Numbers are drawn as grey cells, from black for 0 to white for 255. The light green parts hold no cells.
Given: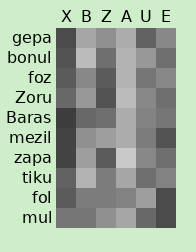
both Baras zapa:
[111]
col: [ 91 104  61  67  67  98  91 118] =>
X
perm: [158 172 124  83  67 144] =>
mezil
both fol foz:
[91]
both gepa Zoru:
[136]
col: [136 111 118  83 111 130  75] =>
E

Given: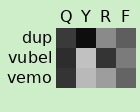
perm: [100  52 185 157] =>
vemo
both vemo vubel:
[52]
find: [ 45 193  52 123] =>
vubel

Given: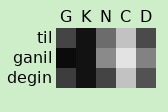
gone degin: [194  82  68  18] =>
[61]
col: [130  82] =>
D
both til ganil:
[18]
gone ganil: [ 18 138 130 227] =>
[11]

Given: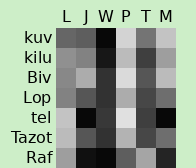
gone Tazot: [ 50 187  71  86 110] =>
[179]
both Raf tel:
[8]
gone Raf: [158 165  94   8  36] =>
[16]
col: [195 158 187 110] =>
M

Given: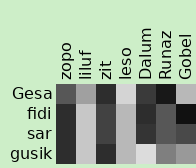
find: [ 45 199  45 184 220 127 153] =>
gusik
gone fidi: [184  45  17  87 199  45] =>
[66]
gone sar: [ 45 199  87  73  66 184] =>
[52]
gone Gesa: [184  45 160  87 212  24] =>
[58]

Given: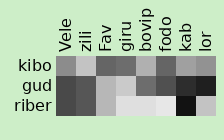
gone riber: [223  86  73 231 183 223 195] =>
[18]
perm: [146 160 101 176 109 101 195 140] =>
kibo
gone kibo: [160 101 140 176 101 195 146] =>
[109]
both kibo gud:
[109]
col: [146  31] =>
lor
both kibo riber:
[195]
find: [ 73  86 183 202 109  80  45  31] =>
gud

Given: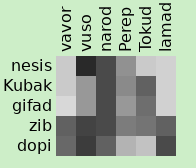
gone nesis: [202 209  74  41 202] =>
[145]
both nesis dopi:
[74]
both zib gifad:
[74]
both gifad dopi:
[74]
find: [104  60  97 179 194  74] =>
dopi

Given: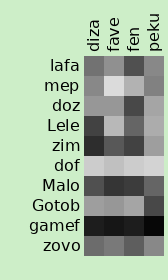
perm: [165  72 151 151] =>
doz
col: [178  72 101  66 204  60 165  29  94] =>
fen
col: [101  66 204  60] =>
fen
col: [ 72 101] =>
fen
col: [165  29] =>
fen

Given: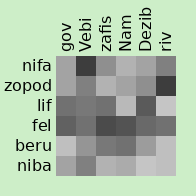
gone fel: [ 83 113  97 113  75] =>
[105]
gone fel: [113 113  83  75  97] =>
[105]
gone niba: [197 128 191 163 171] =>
[178]
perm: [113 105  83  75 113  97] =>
fel
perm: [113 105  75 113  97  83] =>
fel
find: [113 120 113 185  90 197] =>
lif
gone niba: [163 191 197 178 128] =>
[171]

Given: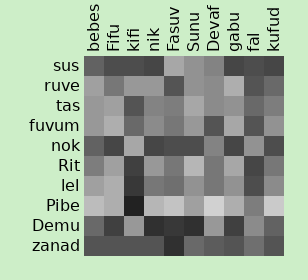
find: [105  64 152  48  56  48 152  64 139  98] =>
Demu
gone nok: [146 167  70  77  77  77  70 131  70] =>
[98]
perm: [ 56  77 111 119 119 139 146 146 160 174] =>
lel
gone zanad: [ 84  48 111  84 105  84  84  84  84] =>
[92]
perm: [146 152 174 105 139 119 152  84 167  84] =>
fuvum
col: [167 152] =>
Sunu

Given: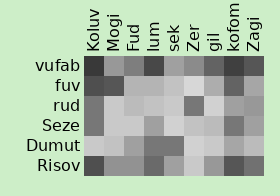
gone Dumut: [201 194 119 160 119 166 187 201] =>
[209]
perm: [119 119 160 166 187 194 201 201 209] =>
Dumut
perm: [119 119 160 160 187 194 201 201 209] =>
Seze
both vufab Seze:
[160]
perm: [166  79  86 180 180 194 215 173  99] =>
fuv

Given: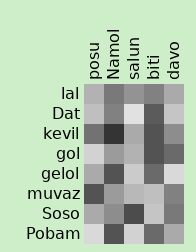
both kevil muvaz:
[83]
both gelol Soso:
[170]
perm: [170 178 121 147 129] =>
lal
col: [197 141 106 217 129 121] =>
davo
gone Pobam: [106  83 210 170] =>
[217]
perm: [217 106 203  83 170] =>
gelol
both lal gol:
[178]

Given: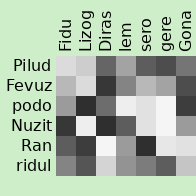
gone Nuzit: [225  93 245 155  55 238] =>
[47]
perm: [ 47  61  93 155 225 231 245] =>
Ran
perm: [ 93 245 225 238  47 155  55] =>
Nuzit
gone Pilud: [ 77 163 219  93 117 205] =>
[101]
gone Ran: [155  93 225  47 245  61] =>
[231]
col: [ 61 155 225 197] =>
Gona

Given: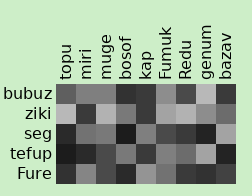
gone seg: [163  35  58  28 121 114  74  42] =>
[127]
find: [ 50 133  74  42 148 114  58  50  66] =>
Fure
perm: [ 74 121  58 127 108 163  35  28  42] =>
tefup
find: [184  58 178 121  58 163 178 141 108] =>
ziki

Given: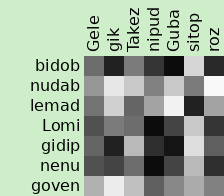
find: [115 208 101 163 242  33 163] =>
lemad
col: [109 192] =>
Takez
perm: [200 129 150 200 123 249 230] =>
nudab
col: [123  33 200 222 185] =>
sitop

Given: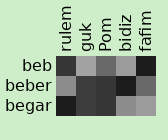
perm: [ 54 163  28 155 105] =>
beb
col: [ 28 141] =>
bidiz
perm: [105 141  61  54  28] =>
beber
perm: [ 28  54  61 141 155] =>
begar
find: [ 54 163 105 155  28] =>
beb
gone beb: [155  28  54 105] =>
[163]
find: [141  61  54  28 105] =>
beber

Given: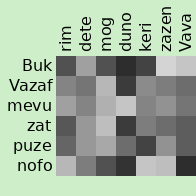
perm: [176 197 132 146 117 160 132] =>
mevu
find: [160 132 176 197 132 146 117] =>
mevu
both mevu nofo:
[197]
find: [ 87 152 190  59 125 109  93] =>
zat
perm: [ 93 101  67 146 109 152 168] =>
puze
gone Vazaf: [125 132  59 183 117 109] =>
[139]

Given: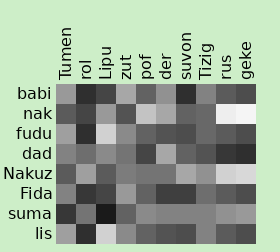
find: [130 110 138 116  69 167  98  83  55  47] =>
dad
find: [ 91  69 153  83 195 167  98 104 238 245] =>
nak

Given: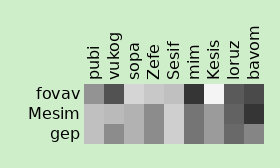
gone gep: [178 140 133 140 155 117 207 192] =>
[105]
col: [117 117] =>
mim
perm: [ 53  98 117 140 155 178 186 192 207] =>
Mesim
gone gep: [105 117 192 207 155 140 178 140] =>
[133]
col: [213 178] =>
sopa
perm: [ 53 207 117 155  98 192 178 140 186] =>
Mesim
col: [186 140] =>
vukog

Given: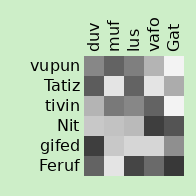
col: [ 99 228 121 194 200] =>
muf
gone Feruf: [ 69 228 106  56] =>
[99]
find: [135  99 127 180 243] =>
vupun
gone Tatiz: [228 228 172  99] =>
[92]
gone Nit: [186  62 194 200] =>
[84]
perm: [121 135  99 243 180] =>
tivin

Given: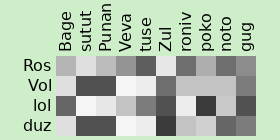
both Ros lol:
[231]
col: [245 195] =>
Veva
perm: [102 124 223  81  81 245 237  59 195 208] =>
duz
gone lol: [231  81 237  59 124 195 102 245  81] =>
[201]
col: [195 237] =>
roniv
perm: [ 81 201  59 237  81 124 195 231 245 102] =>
lol
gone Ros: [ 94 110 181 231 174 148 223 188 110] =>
[140]

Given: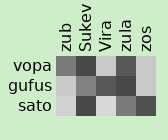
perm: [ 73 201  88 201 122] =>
vopa
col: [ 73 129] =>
Sukev
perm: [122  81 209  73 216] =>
sato
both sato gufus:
[73]
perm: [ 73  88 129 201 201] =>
gufus
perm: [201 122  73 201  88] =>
vopa
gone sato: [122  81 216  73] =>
[209]

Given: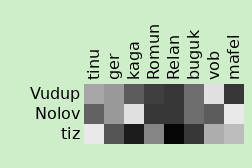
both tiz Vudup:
[55]
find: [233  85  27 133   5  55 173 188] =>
tiz
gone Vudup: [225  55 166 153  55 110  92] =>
[63]
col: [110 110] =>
buguk

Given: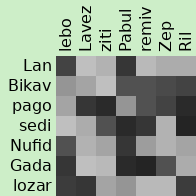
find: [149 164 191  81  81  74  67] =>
Bikav
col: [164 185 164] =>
ziti
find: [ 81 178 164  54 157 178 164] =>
Nufid
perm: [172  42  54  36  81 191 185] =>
Gada
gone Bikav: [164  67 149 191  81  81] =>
[74]
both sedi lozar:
[54]
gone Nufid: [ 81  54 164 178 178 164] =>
[157]

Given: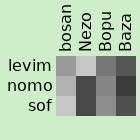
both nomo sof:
[72]
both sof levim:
[198]
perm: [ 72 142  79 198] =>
sof

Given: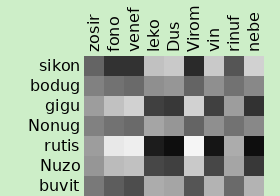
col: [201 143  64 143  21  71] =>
vin
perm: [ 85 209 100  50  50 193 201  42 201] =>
sikon
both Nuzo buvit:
[165]
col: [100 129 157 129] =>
zosir

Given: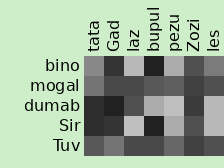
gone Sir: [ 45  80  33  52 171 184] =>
[191]
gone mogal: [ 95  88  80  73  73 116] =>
[65]
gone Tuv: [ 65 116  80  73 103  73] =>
[88]
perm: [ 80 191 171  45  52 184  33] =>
Sir
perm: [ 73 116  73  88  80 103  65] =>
Tuv

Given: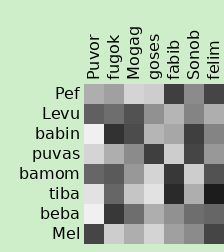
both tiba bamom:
[102]
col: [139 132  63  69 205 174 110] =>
Sonob
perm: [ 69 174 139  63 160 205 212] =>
Pef
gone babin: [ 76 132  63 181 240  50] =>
[167]
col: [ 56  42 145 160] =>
fabib
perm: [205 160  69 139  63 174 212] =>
Pef

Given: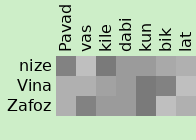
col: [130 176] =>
Pavad
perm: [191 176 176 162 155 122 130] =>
Vina
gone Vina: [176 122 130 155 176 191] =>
[162]
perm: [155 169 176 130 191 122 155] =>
nize

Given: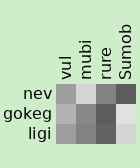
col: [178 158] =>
vul
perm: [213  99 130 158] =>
ligi
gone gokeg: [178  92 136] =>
[225]
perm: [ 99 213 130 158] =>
ligi

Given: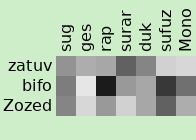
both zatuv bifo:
[167]
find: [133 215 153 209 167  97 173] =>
Zozed
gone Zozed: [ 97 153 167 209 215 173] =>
[133]
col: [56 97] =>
sufuz
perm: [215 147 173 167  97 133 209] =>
zatuv
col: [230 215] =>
ges

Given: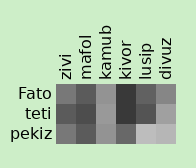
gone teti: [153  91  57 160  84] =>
[77]
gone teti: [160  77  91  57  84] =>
[153]
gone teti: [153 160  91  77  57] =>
[84]

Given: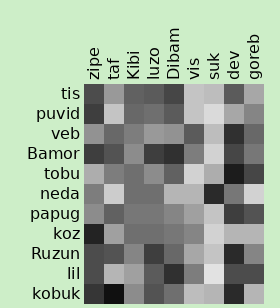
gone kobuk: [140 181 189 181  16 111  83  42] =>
[54]
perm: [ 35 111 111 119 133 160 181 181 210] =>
koz
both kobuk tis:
[189]
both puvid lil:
[91]
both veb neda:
[125]
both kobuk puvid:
[111]
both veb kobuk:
[189]

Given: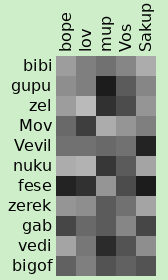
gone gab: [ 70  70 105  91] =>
[134]
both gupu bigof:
[127]
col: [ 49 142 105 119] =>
lov
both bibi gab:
[134]
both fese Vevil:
[35]

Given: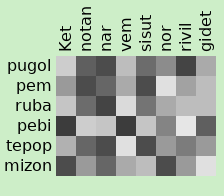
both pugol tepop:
[76]
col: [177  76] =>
Ket
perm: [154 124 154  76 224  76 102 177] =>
tepop
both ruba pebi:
[197]
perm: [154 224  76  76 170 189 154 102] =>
mizon
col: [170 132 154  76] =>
nor

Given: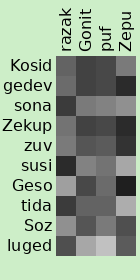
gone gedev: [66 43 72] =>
[107]
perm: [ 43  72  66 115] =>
Zekup

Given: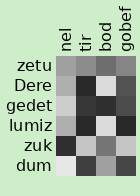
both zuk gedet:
[47]
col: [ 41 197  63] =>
tir

